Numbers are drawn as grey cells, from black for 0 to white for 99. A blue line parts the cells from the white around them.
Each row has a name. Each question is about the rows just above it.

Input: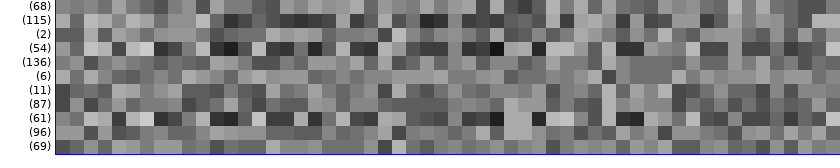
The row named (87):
[28 56 28 44 59 40 48 48 52 28 36 44 63 40 28 44 36 36 59 56 40 52 52 40
 36 36 36 36 48 52 48 40 66 59 59 36 48 36 32 69 52 59 52 52 28 44 36 48
 32 44 32 44 36 40 59 40]
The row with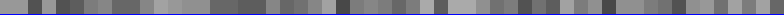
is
(96)
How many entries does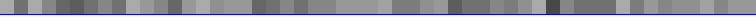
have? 54
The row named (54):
[59 40 75 69 28 72 79 20 28 48 72 20 12 32 72 24 20 44 16 36 69 24 20 69
 59 32 24 24 52 20 24  8 63 66 16 72 72 59 36 69 20 20 59 52 48 72 28 28
 59 28 28 44 24 32 36 75]

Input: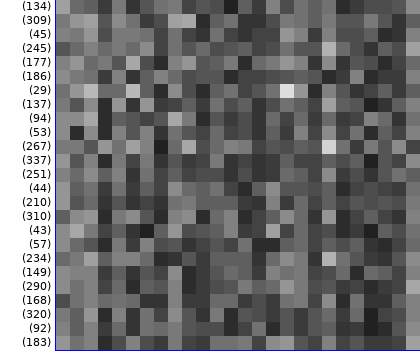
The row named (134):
[62 41 37 23 47 20 33 44 47 26 33 30 13 37 23 50 30 44 37 44 17 23 30 30
 33 54]
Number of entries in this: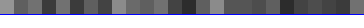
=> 26
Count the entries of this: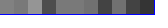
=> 11
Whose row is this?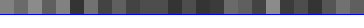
(251)
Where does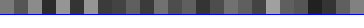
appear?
(137)

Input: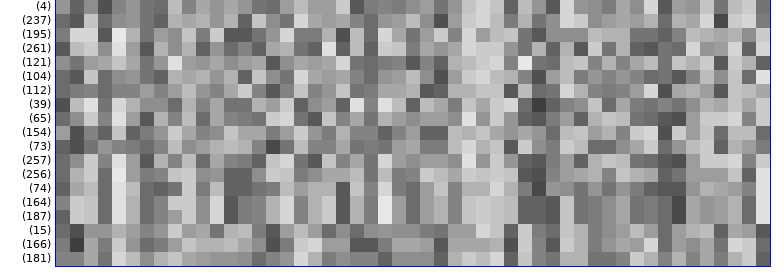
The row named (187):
[38 79 76 42 87 69 42 51 61 79 55 83 34 48 51 69 83 51 69 79 34 69 48 90
 61 42 61 69 51 76 79 76 73 38 38 34 76 45 48 55 65 45 48 42 28 65 58 61
 69 42 87]
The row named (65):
[42 55 79 51 87 61 34 69 51 73 42 65 51 48 45 79 83 45 34 76 51 65 45 69
 61 55 61 61 55 87 58 79 58 38 34 48 61 38 69 76 73 45 42 34 31 61 79 79
 83 51 79]
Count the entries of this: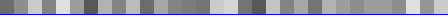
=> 32
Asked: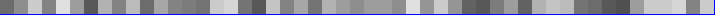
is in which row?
(65)
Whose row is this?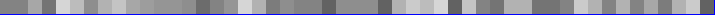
(181)

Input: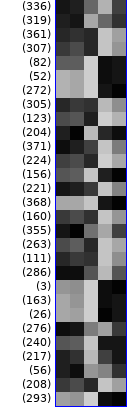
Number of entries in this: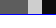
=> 4
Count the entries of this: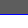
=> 2

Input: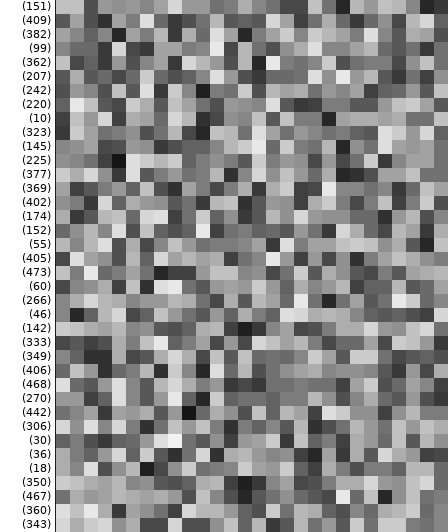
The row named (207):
[34 67 34 41 28 41 79 41 31 38 52 86 59 31 22 41 41 44 86 56 90 59 71 34
 22 44 25 56]
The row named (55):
[71 52 71 86 31 67 28 52 75 59 44 48 48 52 63 22 86 48 63 63 75 79 75 56
 67 34 15 75]
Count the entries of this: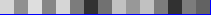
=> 15
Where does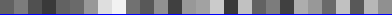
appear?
(30)
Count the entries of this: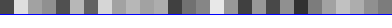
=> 28
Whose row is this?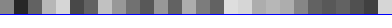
(46)

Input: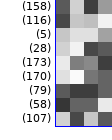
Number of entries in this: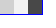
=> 3
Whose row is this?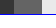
(58)

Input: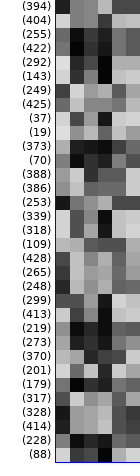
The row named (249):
[25 82 60 68 35 64]
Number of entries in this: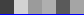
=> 6
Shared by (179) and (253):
[45]
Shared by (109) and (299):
[31]
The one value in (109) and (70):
[31]

